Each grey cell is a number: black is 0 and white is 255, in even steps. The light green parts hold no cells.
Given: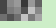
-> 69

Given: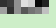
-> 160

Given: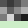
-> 164

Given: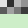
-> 90

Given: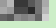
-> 169

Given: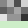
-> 93

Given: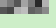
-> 85

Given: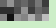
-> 46

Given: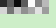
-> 213

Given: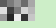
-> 223
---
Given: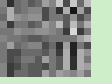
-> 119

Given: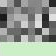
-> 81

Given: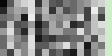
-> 40

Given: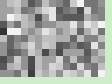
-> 161

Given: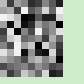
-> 161
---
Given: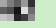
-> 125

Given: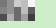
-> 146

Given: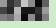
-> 51

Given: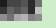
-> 69

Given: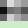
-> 220

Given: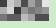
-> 202
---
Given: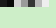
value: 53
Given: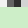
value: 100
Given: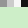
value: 203
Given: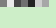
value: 34
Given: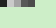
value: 164
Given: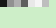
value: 232
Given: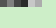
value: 42
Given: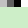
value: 96
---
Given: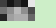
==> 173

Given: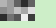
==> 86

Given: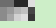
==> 209

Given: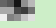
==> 144

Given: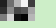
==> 20

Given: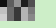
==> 56

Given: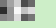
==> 219

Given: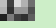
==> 63
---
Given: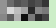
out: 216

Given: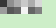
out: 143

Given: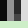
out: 148

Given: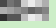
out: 161

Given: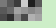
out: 105

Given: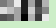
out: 191

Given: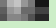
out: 150
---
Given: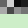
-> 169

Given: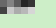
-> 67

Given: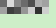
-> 161

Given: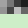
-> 147

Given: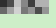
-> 105

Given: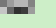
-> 197

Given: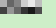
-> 65
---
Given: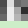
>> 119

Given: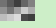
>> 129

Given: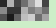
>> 68

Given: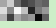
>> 96

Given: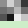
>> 55

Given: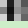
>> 86

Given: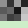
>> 37

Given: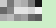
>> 23

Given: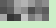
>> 140

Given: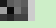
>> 204
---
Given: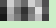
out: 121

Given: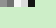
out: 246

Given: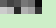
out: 39

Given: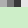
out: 57

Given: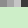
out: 197

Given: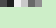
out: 240

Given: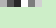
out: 40

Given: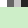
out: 198

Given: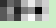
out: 60

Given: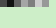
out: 99
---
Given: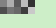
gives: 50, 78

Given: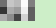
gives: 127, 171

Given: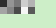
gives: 179, 164

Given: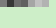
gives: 178, 123

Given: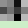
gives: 186, 170

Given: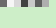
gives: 174, 107
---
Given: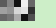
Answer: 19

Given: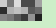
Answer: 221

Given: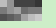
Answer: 66

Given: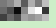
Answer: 174

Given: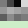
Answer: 8

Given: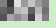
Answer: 223

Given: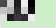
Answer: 30

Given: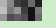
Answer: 62

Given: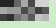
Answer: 101
